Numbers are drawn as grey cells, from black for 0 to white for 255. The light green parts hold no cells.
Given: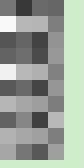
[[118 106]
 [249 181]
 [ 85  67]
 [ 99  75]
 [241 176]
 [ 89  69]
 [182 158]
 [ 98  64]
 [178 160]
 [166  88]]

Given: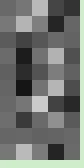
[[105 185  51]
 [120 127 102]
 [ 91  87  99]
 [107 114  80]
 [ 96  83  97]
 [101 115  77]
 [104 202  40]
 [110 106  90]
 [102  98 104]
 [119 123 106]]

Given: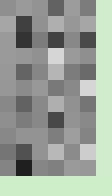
[[143 147 156]
 [166 144 150]
 [155 124 136]
 [154 145 154]
 [153 133 125]
 [151 152 138]
 [136 138 145]
 [143 135 146]
 [135 146 158]
 [116 146 140]
 [132 133 155]]

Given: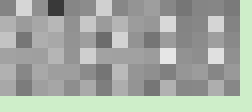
[[132 144 134 208 148 135 133 122]
 [177 167 145 155 156 216 135 131]
 [195 174 147 108 147 156 140 137]
 [162 159 148 162 161 230 142 144]
 [177 168 158 117 149 128 156 153]
 [168 159 142 126 148 177 136 135]]

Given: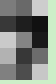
[[124 205]
 [ 56  17]
 [202  25]
 [178 108]
 [128 199]]

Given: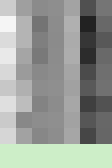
[[204 139 163 117]
 [245 116 176 104]
 [219 127 171  88]
 [233 121 173 105]
 [216 137 165 111]
 [199 141 161 113]
 [223 131 167  82]
 [202 141 162 103]
 [214 135 166 102]]

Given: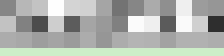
[[134 195 212 165 134 143 156]
 [194  76  92 153 251  91 208]
 [172 157 155 150 180 162 177]]

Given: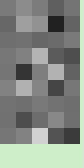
[[122 124 116]
 [103 146  99]
 [111 103 122]
 [119 180  78]
 [117 126  98]
 [130 133 119]
 [114 121 110]
 [113 109 111]
 [118 209  59]]

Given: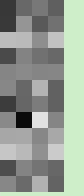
[[ 56 120]
 [ 57  89]
 [188 142]
 [ 74 113]
 [133 133]
 [135 179]
 [ 60 124]
 [137 225]
 [167 135]
 [198 144]
 [ 77 116]
 [135 177]]
